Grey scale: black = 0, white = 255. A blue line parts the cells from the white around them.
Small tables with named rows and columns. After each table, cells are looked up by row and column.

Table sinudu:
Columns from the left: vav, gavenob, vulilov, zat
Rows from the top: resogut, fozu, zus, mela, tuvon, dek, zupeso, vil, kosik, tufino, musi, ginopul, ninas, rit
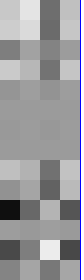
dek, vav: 155
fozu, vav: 205
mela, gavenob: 183
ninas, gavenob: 126
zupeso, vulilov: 152
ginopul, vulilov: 158

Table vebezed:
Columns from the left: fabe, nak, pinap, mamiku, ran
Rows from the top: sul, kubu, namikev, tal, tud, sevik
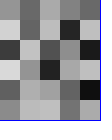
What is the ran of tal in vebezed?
191
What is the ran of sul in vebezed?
105
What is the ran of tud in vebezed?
15
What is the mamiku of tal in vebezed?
168
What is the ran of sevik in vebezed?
171
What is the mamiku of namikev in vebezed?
142
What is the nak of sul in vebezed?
105
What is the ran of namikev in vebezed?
26
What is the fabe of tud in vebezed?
96
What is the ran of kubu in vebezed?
191
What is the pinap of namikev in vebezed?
81
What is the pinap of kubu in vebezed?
189
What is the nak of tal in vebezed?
148
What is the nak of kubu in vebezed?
100
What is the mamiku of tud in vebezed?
99
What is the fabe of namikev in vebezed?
60
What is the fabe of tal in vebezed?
217
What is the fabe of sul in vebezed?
149
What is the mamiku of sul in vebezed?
130
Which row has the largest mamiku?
tal

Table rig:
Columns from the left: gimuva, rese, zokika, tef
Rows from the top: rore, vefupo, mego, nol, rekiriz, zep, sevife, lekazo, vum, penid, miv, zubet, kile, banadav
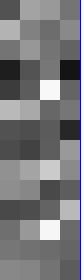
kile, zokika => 108
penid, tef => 93
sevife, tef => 39
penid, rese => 135
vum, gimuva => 145
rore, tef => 116
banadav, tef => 92
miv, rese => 77
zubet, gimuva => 111
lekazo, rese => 66
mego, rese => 151
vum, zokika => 203
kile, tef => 101
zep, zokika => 103
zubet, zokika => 246
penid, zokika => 73
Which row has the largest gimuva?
zep

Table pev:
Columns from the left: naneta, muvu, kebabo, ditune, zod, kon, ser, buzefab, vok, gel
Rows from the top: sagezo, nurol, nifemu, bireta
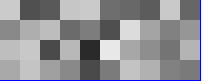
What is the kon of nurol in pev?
79
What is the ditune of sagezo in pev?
198
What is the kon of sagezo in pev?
110
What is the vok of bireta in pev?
129
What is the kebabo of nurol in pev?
189
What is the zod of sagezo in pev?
202
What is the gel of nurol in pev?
150
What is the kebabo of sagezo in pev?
89
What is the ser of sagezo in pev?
104
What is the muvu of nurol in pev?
174
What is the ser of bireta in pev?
195
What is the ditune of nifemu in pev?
184
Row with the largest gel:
nifemu

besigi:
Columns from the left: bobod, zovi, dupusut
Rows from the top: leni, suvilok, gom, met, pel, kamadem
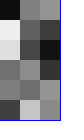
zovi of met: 140
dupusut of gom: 18
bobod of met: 112
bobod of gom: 222
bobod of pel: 126
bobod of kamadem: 64
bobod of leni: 14
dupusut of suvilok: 60
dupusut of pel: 149
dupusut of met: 51
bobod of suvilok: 238
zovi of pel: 110
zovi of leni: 129
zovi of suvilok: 96

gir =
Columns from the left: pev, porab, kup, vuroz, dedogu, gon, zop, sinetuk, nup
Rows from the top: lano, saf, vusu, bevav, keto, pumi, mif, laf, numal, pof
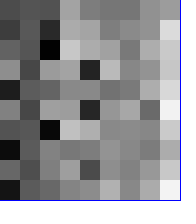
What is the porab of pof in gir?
91
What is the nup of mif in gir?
202
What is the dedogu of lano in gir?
125
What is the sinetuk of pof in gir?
171
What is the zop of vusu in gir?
121
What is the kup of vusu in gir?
2
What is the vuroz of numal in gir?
158
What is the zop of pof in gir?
136

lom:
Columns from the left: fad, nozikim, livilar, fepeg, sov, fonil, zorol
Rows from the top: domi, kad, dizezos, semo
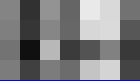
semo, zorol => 68
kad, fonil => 218
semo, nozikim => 64
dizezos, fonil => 129
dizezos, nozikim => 16
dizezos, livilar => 184
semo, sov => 196
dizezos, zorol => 57
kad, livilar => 134
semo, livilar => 124
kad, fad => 127

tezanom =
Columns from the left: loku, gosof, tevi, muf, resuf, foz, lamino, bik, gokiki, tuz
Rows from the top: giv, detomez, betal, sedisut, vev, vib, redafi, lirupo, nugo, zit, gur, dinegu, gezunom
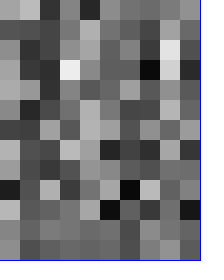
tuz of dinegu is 100
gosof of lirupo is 80
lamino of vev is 159
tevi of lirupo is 72
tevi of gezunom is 95
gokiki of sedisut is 209
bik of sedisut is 10
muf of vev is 132
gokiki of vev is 144
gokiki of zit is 97
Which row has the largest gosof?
giv

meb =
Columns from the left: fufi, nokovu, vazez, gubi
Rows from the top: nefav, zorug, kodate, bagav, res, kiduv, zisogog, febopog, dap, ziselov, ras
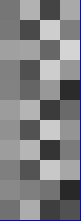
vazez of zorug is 206
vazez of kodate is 102
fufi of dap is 127
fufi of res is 130
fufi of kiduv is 156
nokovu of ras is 172
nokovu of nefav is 178
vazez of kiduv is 59
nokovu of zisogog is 82
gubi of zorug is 126

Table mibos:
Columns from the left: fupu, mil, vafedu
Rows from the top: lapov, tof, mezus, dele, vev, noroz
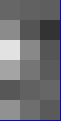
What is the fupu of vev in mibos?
87
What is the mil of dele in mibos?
117
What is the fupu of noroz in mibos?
145
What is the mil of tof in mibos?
84
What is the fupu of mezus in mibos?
226
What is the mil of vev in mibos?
97
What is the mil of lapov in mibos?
97
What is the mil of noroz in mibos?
110
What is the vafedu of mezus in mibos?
85
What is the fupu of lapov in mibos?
102
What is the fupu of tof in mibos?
139
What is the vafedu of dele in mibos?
91
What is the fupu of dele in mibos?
164
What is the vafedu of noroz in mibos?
90
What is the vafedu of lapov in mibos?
94

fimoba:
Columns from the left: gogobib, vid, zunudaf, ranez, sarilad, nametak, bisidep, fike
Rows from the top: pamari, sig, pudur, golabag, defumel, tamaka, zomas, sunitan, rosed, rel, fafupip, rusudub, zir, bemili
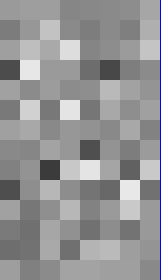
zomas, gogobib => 160
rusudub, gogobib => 122
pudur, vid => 190
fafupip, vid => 119
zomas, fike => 130
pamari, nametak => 138

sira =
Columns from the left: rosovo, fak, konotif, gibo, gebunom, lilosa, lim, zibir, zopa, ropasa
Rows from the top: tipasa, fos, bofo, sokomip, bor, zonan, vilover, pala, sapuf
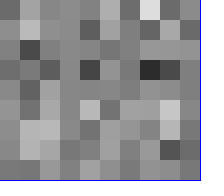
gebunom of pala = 128
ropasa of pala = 108
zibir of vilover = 132
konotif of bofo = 128
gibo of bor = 135
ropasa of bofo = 147
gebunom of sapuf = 161
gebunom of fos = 94
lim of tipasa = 109
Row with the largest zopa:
zonan

